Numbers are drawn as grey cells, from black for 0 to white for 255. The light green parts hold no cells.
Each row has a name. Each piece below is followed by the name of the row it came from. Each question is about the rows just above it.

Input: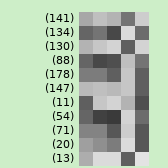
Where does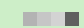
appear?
(130)
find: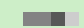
(71)
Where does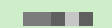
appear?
(178)
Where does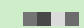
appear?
(134)
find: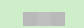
(147)

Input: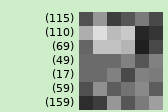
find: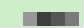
(115)
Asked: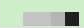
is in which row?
(69)
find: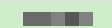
(49)

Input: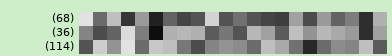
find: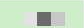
(114)
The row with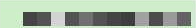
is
(68)
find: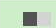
(68)
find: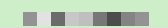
(114)
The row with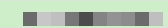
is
(114)
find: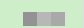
(36)

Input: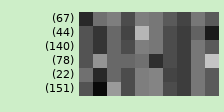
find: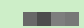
(140)
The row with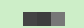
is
(22)
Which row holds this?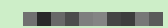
(22)
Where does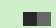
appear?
(22)
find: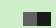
(44)
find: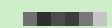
(78)
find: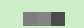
(151)

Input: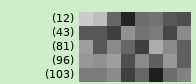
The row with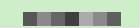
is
(81)
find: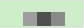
(96)
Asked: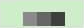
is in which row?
(81)
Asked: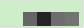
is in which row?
(12)
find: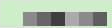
(81)
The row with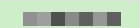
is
(96)

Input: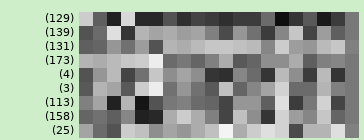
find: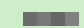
(173)
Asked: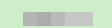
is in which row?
(131)
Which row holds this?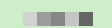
(158)

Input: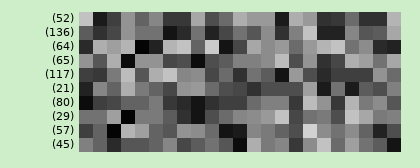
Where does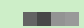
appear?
(21)
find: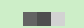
(57)
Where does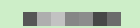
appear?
(117)
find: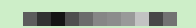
(29)
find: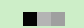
(57)
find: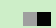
(29)

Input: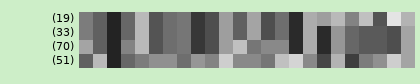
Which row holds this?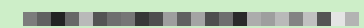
(19)
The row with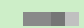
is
(51)
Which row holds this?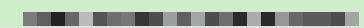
(33)
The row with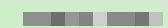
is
(51)
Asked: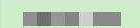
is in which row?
(51)

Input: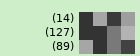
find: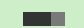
(127)
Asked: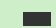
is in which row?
(127)
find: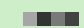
(89)

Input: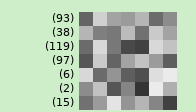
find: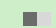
(119)
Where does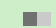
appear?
(38)

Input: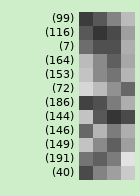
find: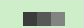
(99)
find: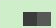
(99)
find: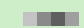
(149)
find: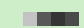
(144)
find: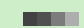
(186)

